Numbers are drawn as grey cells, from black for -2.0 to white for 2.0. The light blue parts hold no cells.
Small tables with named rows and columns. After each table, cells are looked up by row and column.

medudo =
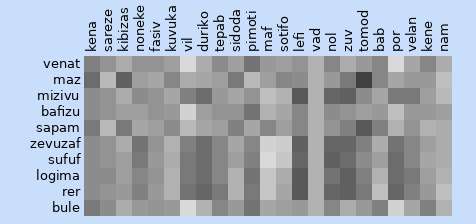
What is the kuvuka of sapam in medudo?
0.2
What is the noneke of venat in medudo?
0.3
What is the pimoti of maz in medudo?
0.9
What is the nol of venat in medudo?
0.1
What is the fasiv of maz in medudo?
0.6
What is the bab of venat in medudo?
0.1
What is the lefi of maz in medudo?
0.2
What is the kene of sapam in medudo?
0.8
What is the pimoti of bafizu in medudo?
-0.2
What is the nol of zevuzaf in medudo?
-0.4
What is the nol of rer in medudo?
-0.4
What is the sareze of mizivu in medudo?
0.3
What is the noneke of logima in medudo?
0.1
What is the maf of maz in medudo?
0.5
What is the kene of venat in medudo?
0.1
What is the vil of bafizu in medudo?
1.3
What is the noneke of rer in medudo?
0.0
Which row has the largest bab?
rer

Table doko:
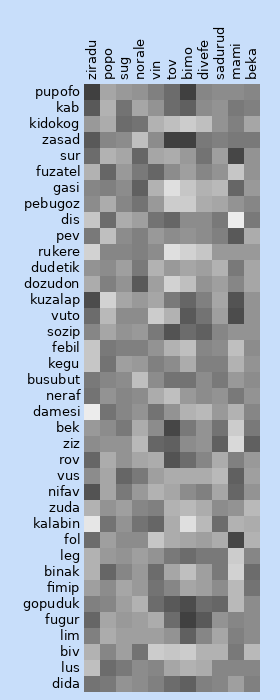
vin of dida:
0.0
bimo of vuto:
-0.6
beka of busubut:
0.2
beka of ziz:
-0.5
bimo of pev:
0.3
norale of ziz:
0.9
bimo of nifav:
0.2
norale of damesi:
0.3
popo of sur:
0.8
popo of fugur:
0.6
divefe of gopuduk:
-0.3
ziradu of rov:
-0.4
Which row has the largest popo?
kuzalap

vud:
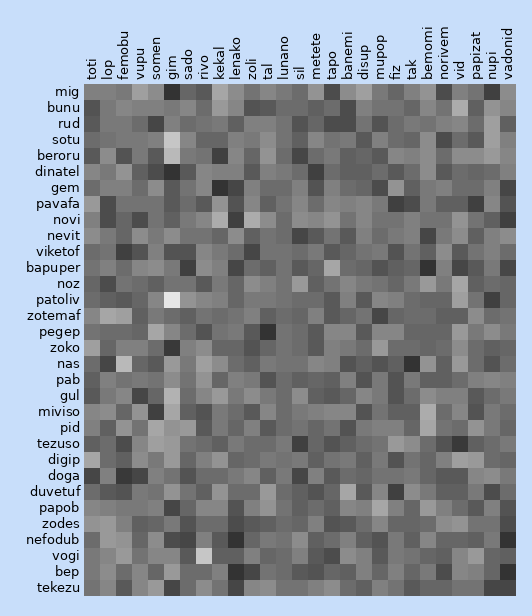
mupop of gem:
-0.8
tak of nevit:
0.0
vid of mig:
0.0
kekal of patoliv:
0.0
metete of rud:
-0.4
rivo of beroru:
-0.2

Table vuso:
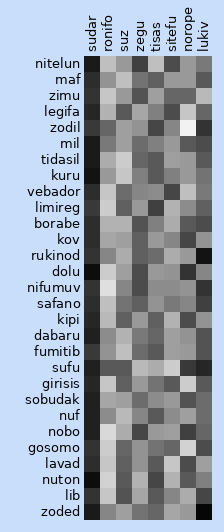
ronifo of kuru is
0.4
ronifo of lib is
1.1
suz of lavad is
-0.5
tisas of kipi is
-0.5
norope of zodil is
1.8
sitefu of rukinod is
0.7
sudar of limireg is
-1.1

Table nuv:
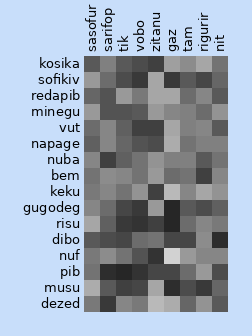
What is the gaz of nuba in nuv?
0.0
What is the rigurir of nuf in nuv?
0.1
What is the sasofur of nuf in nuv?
-0.1
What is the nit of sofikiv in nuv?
-0.4
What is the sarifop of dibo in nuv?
-0.8
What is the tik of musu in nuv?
-1.0

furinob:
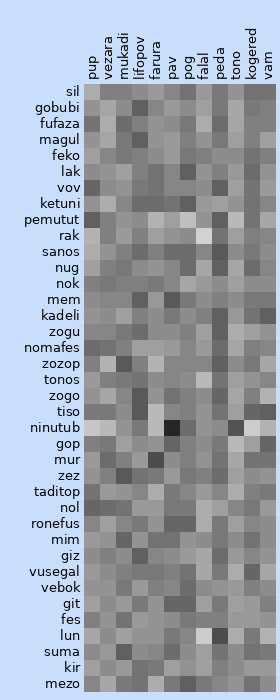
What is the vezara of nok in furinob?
-0.1
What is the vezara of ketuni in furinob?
0.7
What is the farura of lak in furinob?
-0.2
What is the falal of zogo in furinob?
0.2
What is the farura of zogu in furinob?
0.2
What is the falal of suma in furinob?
0.5
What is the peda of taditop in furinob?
0.1
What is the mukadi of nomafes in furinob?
0.0
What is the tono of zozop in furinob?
0.2
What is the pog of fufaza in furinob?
-0.1
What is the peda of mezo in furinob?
0.1

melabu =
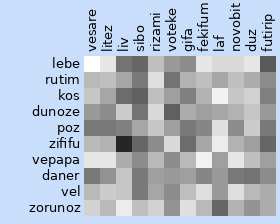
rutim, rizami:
1.5
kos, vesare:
1.1
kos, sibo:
-0.5
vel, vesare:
0.9
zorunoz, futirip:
0.7
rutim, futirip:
0.2
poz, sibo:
0.6
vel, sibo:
-0.1
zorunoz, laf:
-0.4
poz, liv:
0.0
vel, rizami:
0.6

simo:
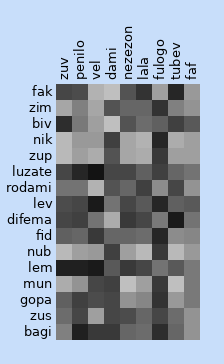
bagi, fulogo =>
-1.3
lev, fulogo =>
-1.4
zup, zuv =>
0.9
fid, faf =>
0.1
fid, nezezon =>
-0.4
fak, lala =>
-1.2
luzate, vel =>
-1.7
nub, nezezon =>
0.5
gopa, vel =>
-0.8
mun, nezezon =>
1.0
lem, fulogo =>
-0.2
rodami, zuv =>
-0.2
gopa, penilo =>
-1.0
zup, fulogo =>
-1.1
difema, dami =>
0.7
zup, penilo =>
0.5
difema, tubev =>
-1.6
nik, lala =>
0.8
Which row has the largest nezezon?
mun

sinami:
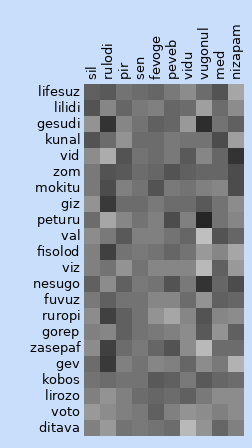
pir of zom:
-0.6
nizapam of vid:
-1.2
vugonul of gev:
0.2
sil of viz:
0.0
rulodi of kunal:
-0.3
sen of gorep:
-0.2
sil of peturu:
-0.3
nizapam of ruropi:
0.2
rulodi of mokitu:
-0.8
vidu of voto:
0.3
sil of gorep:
0.0
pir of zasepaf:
-0.3

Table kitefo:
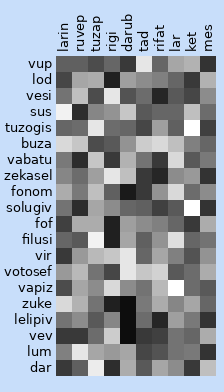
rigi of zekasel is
1.6
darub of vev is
-1.8
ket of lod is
-1.1
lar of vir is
0.0
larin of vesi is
-0.2
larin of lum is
0.0
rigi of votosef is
-0.9
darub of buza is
0.3
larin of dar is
-1.1
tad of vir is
-0.4
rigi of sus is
0.3
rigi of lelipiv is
0.1
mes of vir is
0.3
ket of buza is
0.0
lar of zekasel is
0.2
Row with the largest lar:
vapiz

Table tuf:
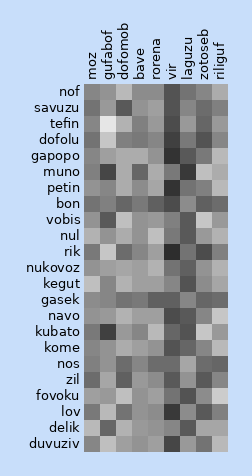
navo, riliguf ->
1.1
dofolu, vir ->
-1.0
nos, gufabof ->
0.3
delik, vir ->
0.1
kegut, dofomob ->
0.8
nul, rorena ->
1.0
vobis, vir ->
0.0
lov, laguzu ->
0.2
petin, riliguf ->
0.9
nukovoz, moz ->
0.3
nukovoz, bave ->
0.5
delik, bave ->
0.4
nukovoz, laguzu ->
-0.5
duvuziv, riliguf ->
0.9
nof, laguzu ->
-0.2
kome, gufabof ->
0.3
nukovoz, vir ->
-0.2
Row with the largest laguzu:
nos

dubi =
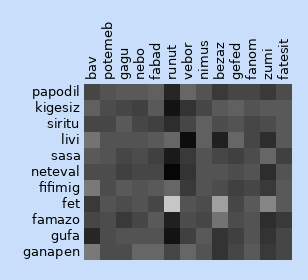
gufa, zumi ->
-1.2
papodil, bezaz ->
-1.1
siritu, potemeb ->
-0.9
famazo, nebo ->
-0.9
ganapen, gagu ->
-0.8
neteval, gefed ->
-0.8
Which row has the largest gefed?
livi

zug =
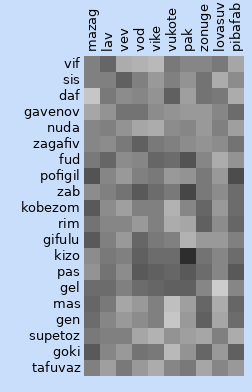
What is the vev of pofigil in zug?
0.4
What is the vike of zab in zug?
-0.3
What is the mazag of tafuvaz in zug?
0.0
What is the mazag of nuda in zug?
0.1
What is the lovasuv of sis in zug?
0.7
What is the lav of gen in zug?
0.1
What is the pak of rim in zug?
0.6
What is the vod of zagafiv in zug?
-0.5
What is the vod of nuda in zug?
0.6
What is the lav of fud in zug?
-0.4
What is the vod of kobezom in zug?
0.0
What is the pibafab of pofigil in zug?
-0.8
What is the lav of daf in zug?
-0.1
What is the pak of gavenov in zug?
0.4
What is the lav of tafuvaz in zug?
0.5
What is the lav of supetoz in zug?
0.0
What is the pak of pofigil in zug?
0.3
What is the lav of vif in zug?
-0.4
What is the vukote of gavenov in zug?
0.3

